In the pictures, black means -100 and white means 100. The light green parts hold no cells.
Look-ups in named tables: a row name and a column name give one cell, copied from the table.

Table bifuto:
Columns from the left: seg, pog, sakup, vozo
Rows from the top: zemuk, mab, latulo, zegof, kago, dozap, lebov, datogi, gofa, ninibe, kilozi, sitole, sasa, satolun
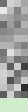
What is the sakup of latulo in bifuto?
12
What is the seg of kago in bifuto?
6
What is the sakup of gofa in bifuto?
-10
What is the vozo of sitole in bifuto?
56
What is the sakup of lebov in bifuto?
17
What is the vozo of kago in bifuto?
21
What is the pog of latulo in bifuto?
28
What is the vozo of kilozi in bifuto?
14
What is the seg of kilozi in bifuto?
63
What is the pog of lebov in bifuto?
39
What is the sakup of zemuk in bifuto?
55
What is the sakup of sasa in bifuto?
67
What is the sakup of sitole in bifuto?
4
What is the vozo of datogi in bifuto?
27
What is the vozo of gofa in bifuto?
-3
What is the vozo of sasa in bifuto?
-65
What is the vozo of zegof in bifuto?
39
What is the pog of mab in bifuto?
47

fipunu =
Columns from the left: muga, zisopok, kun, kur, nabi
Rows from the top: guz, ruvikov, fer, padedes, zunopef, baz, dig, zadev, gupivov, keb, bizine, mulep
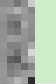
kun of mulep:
42
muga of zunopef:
13
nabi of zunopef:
10
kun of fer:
5
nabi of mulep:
-65
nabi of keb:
6
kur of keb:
-17
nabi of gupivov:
37
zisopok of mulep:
23
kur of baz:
15
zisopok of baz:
23
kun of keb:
3
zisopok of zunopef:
-1
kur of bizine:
21
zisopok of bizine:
1
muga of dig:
17

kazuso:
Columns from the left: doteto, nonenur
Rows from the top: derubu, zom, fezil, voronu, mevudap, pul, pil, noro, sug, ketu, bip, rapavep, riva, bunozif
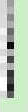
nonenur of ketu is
37
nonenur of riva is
-77
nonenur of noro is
39
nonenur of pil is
-89
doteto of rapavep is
97
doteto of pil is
87
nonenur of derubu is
24
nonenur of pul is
7
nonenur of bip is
-59
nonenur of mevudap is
-16
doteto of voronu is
71
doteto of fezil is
72
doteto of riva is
96
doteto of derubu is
69
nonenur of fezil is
9
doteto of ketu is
69
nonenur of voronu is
34
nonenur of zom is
41

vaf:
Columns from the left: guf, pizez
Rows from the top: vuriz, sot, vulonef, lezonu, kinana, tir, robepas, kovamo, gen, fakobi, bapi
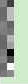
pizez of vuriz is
-49
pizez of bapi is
10
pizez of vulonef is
48
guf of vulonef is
-14
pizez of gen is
-40
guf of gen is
6
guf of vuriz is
2
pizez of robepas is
25
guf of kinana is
-1
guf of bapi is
-6
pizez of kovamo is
-98
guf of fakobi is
-17
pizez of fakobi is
95
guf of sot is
-17
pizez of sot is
49
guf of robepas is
-19
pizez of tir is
41
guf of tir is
-17
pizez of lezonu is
-21

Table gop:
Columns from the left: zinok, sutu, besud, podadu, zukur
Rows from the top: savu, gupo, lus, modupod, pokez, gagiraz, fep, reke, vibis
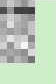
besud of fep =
64
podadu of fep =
92
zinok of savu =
31
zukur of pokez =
52
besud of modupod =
37
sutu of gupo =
17
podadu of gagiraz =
63
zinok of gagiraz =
47
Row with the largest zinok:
fep

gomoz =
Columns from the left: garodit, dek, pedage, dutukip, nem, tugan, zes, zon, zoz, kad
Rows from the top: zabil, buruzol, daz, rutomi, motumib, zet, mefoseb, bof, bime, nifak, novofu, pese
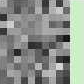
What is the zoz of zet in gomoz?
-51
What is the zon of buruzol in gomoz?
39
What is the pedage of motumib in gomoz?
22
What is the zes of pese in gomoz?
-14
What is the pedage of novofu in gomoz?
21
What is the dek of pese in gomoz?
-20
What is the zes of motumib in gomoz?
33
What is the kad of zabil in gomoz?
34
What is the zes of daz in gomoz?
32

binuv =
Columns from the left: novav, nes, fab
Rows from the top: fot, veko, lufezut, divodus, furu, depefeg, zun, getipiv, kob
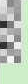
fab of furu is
29
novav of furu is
64
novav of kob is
18
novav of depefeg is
33
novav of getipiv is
65
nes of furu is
35
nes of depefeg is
78
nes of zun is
-4
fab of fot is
29
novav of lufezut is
42
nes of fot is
9
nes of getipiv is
25
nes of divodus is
-2
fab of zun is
84
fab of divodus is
77
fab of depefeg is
9
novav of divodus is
-62

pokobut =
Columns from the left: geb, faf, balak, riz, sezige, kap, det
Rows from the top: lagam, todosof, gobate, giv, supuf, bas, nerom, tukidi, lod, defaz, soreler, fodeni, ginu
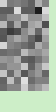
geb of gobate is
-14
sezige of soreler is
0
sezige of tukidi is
18
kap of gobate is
16
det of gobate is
50
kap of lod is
-9
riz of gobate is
50
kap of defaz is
15
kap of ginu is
22
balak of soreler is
33
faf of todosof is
-28
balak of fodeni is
-9
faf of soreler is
-17
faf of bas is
10
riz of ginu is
61
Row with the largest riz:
fodeni

